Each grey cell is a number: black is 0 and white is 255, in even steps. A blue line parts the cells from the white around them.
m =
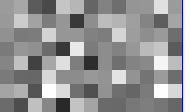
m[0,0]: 155
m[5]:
[122, 104, 103, 215, 140, 140, 152, 147, 227, 147, 116, 155, 109]
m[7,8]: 105
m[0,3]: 73
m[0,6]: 101
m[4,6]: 45
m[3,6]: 123
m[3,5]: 233
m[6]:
[164, 177, 83, 254, 219, 111, 80, 146, 111, 102, 123, 254, 216]
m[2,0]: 145
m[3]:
[122, 150, 144, 107, 55, 233, 123, 141, 130, 151, 186, 197, 91]
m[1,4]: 150
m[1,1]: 204
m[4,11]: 245
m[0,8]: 110
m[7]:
[107, 77, 192, 135, 41, 195, 164, 106, 105, 120, 126, 118, 103]
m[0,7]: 130
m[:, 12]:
[155, 165, 110, 91, 189, 109, 216, 103]
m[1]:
[153, 204, 162, 124, 150, 56, 142, 188, 180, 159, 132, 94, 165]

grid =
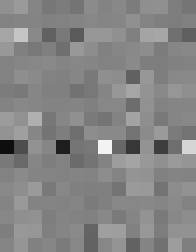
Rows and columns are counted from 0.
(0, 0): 144
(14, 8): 136
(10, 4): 30
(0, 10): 143
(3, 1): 128
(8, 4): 134
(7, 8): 135
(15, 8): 122
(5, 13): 137
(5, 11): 126
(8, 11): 121
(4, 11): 125
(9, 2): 134
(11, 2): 134
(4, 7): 130
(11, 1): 105
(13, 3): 121
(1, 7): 133
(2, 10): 164
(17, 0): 133
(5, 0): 130
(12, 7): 141
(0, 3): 119
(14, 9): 135
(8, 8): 131
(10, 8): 103
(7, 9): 109
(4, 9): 138
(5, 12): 136
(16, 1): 152
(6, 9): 165
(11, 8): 157
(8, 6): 122
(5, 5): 134
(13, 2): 154
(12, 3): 132
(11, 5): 107
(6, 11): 137

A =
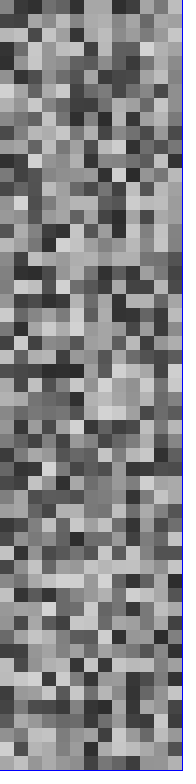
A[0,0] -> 132
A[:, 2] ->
[48, 165, 73, 200, 198, 78, 99, 200, 98, 183, 100, 209, 83, 82, 78, 84, 130, 119, 190, 45, 190, 75, 134, 165, 65, 175, 68, 192, 116, 120, 156, 66, 168, 56, 194, 78, 100, 128, 122, 147, 195, 168, 90, 159, 168, 196, 150, 147, 210, 158, 76, 152, 191, 181, 150]
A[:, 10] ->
[165, 105, 124, 212, 117, 163, 135, 105, 160, 74, 110, 92, 149, 84, 185, 72, 128, 137, 117, 159, 67, 178, 101, 156, 62, 82, 167, 202, 180, 72, 190, 174, 200, 60, 207, 125, 171, 155, 125, 130, 167, 97, 192, 121, 121, 154, 84, 188, 76, 103, 167, 59, 105, 169, 148]
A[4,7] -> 140
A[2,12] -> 198
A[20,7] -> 62
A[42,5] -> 135
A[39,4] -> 88
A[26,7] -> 90
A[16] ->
[84, 173, 130, 62, 51, 197, 85, 157, 49, 197, 128, 194, 131]
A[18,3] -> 165
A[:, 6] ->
[167, 171, 167, 64, 90, 164, 107, 62, 129, 176, 78, 53, 153, 74, 181, 163, 85, 159, 177, 116, 87, 108, 93, 153, 159, 142, 160, 146, 178, 171, 55, 131, 95, 92, 110, 122, 121, 160, 110, 84, 195, 153, 153, 203, 196, 90, 106, 197, 54, 112, 53, 58, 161, 47, 66]
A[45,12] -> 128
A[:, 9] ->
[62, 165, 156, 94, 58, 73, 111, 160, 54, 113, 49, 113, 43, 190, 204, 165, 197, 184, 176, 55, 67, 178, 53, 71, 185, 108, 187, 145, 147, 160, 73, 125, 182, 55, 126, 52, 110, 52, 65, 196, 193, 52, 207, 56, 159, 151, 120, 185, 55, 52, 54, 65, 154, 188, 61]
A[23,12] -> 140
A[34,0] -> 73
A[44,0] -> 148
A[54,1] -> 192
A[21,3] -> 48
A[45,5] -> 92
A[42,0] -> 193
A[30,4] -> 160
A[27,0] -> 170
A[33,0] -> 103
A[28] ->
[178, 169, 116, 104, 95, 48, 178, 187, 164, 147, 180, 106, 130]
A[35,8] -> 140
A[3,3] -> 150
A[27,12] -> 201
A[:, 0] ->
[132, 69, 183, 52, 48, 145, 209, 177, 137, 74, 156, 49, 122, 72, 147, 153, 84, 184, 138, 129, 126, 150, 203, 121, 65, 191, 79, 170, 178, 136, 150, 124, 59, 103, 73, 127, 158, 57, 74, 194, 70, 136, 193, 152, 148, 106, 63, 189, 187, 61, 68, 91, 145, 207, 167]
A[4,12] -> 139

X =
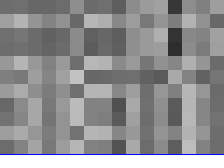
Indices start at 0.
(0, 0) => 109
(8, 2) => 167
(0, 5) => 142
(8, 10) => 109
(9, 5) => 114
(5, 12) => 169
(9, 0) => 158
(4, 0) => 152
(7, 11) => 143
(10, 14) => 130
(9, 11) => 148
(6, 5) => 111
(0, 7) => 111
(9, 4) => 147
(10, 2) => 164
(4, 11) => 145
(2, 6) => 96
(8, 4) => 147
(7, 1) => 138
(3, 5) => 138
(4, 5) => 110
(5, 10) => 97
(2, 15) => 161
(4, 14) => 149
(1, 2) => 148
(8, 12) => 89
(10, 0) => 108
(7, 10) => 112
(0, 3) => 103
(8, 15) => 114
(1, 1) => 179
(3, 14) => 123
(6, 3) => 124
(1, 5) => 104
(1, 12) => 125
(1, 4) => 146
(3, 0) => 109
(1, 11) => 148

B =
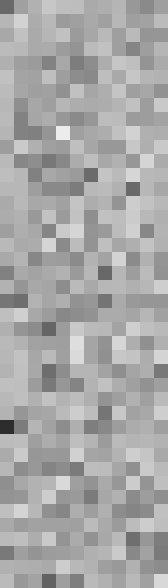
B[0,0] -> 105
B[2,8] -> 159
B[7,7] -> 173
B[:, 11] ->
[159, 187, 150, 181, 171, 178, 146, 201, 163, 174, 201, 171, 182, 167, 184, 176, 179, 177, 148, 146, 206, 150, 161, 185, 176, 212, 120, 159, 186, 206, 159, 178, 169, 186, 191, 143, 192, 190, 125, 122, 140, 216]
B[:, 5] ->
[189, 160, 155, 148, 125, 141, 193, 173, 138, 160, 191, 172, 155, 124, 196, 194, 213, 188, 139, 154, 186, 146, 141, 200, 222, 218, 181, 132, 188, 205, 175, 190, 209, 123, 159, 154, 174, 160, 171, 163, 184, 126]
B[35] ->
[147, 150, 178, 205, 151, 154, 123, 167, 177, 139, 157, 143]
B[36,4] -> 134
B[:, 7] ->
[174, 160, 185, 193, 173, 190, 174, 173, 189, 173, 152, 168, 196, 187, 179, 193, 154, 191, 163, 104, 183, 116, 171, 184, 146, 144, 163, 193, 147, 117, 136, 155, 163, 188, 170, 167, 176, 170, 168, 181, 159, 177]
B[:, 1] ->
[160, 210, 193, 184, 159, 164, 166, 143, 130, 130, 202, 135, 183, 183, 184, 177, 174, 170, 180, 169, 149, 110, 207, 149, 178, 194, 192, 190, 191, 150, 124, 189, 202, 141, 168, 150, 212, 156, 190, 159, 175, 152]
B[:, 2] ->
[177, 172, 170, 170, 155, 162, 159, 167, 166, 128, 176, 142, 129, 158, 168, 153, 168, 172, 135, 163, 168, 179, 168, 140, 162, 167, 168, 156, 177, 164, 181, 159, 151, 152, 178, 178, 183, 162, 173, 148, 174, 163]
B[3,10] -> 158
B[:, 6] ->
[170, 169, 167, 187, 141, 137, 166, 171, 151, 168, 166, 190, 107, 184, 173, 143, 148, 147, 178, 183, 169, 151, 146, 186, 165, 165, 181, 179, 175, 189, 126, 180, 165, 189, 147, 123, 158, 187, 146, 176, 178, 186]
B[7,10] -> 157
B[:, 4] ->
[190, 155, 193, 156, 168, 158, 145, 182, 151, 236, 156, 136, 161, 137, 161, 155, 202, 138, 156, 178, 141, 175, 136, 156, 159, 160, 141, 151, 179, 186, 141, 162, 152, 140, 217, 151, 134, 161, 148, 158, 205, 158]
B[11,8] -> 177
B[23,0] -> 176
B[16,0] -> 159
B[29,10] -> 168
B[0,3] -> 199
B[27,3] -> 121
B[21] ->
[118, 110, 179, 166, 175, 146, 151, 116, 170, 153, 150, 150]
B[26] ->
[179, 192, 168, 110, 141, 181, 181, 163, 143, 165, 174, 120]
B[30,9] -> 172
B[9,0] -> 181
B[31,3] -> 173

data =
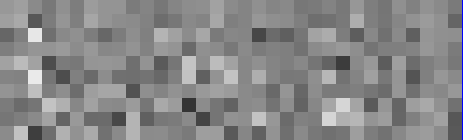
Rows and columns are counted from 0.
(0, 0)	152
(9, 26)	125
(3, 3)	148
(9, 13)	122
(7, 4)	176
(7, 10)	118
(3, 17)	138
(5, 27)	120
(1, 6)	166
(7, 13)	52
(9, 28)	136
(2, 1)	127
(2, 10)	128
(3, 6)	152
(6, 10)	143
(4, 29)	108
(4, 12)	118
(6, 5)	109
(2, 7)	103
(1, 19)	143
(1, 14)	132
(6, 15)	161
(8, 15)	117
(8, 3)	163
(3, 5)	140
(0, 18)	144
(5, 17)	135
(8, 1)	126
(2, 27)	112
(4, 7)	150
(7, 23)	166
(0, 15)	162
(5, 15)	147
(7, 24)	214
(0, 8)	148
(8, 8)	72
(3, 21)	114
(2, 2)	231
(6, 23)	122

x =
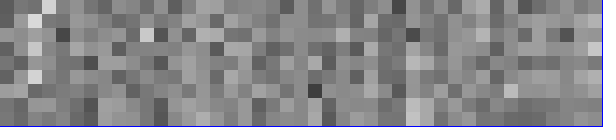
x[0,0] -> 92
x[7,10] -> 119
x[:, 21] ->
[142, 142, 139, 139, 134, 140, 140, 136, 136]
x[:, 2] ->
[113, 217, 159, 199, 150, 211, 105, 150, 132]
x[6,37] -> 146
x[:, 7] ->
[101, 127, 141, 153, 158, 135, 136, 160, 158]
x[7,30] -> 168
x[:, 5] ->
[145, 152, 142, 166, 114, 152, 129, 111, 105]
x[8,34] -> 117
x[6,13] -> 121
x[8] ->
[120, 106, 132, 122, 133, 105, 91, 158, 147, 145, 120, 86, 136, 154, 174, 149, 126, 152, 106, 134, 139, 136, 168, 90, 134, 156, 146, 118, 117, 194, 168, 114, 140, 151, 117, 119, 106, 104, 107, 126, 132, 148, 141]
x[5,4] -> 118
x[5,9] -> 119
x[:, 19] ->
[126, 113, 130, 97, 120, 115, 148, 122, 134]
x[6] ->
[157, 164, 105, 115, 124, 129, 114, 136, 145, 98, 120, 133, 143, 121, 150, 124, 153, 130, 162, 148, 116, 140, 62, 144, 138, 142, 169, 139, 89, 149, 131, 158, 111, 151, 136, 125, 187, 146, 145, 151, 138, 145, 160]
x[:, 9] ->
[133, 116, 107, 130, 141, 119, 98, 137, 145]
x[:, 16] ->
[129, 162, 117, 168, 125, 168, 153, 132, 126]
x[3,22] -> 112
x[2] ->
[149, 141, 159, 147, 71, 142, 126, 141, 149, 107, 201, 84, 145, 101, 176, 171, 117, 113, 154, 130, 147, 139, 138, 141, 176, 131, 130, 102, 118, 75, 120, 113, 144, 151, 180, 126, 141, 106, 159, 122, 83, 152, 149]
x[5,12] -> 120
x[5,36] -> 138
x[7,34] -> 107
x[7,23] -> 100
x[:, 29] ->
[146, 149, 75, 163, 183, 150, 149, 187, 194]
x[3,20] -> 112
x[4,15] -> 130
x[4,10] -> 119
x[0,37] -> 86
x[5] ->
[98, 150, 211, 131, 118, 152, 140, 135, 99, 119, 139, 124, 120, 160, 147, 106, 168, 149, 125, 115, 134, 140, 110, 122, 138, 96, 160, 109, 106, 150, 122, 113, 144, 134, 157, 102, 138, 149, 159, 156, 136, 163, 176]
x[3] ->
[97, 144, 199, 134, 120, 166, 145, 153, 94, 130, 131, 133, 129, 150, 141, 90, 168, 166, 126, 97, 112, 139, 112, 100, 126, 90, 170, 119, 111, 163, 134, 106, 152, 147, 141, 96, 142, 158, 158, 143, 145, 159, 199]
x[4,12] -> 148
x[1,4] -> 116
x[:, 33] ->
[157, 130, 151, 147, 127, 134, 151, 124, 151]
